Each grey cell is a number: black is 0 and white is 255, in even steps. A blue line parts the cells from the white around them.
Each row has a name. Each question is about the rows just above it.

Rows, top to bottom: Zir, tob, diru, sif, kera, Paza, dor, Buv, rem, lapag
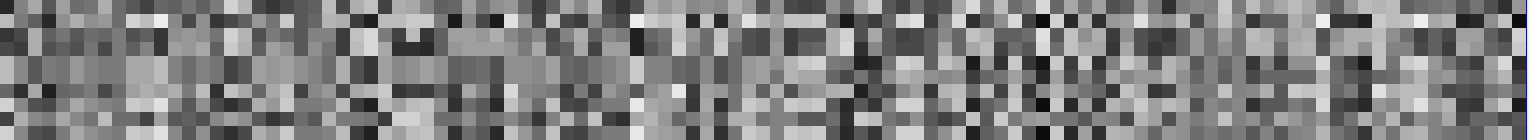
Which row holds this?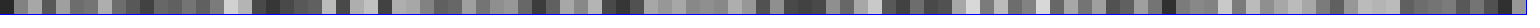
Zir
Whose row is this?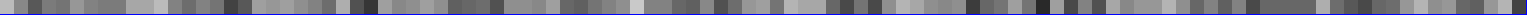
Paza
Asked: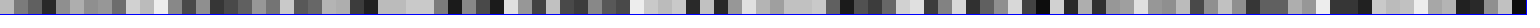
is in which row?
tob

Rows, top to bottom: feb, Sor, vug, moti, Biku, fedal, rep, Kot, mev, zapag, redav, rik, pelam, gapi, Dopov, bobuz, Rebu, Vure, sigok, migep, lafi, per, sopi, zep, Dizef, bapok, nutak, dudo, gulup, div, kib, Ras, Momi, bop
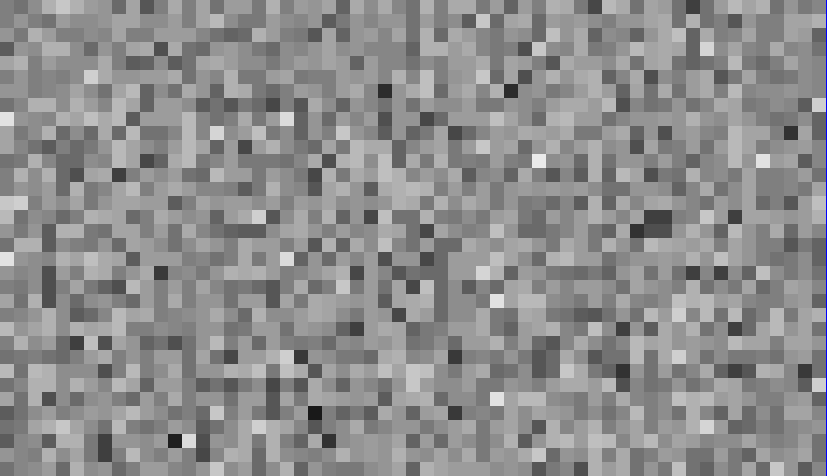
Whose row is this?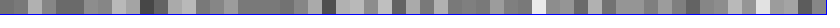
rik
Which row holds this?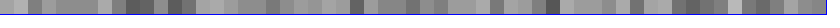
Biku
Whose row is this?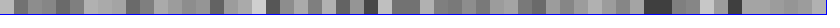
bobuz
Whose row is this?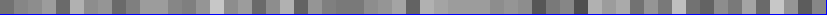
bop
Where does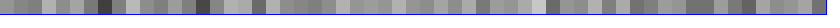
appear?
Momi
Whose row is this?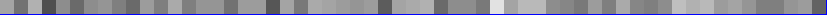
gulup
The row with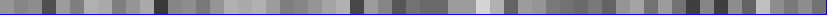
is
migep

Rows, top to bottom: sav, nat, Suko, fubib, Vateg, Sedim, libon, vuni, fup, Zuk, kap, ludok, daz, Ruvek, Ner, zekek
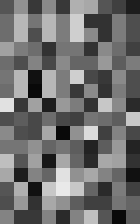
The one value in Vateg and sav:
[138]
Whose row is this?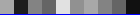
daz
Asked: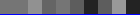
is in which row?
kap
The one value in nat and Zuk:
[78]
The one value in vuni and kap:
[153]
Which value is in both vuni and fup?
[199]

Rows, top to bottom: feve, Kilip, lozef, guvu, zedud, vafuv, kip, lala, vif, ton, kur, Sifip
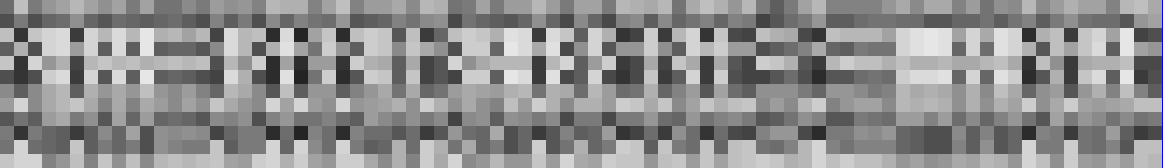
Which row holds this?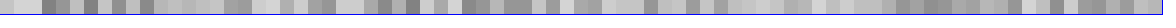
Sifip
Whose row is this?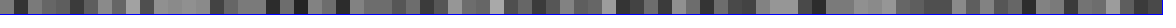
ton

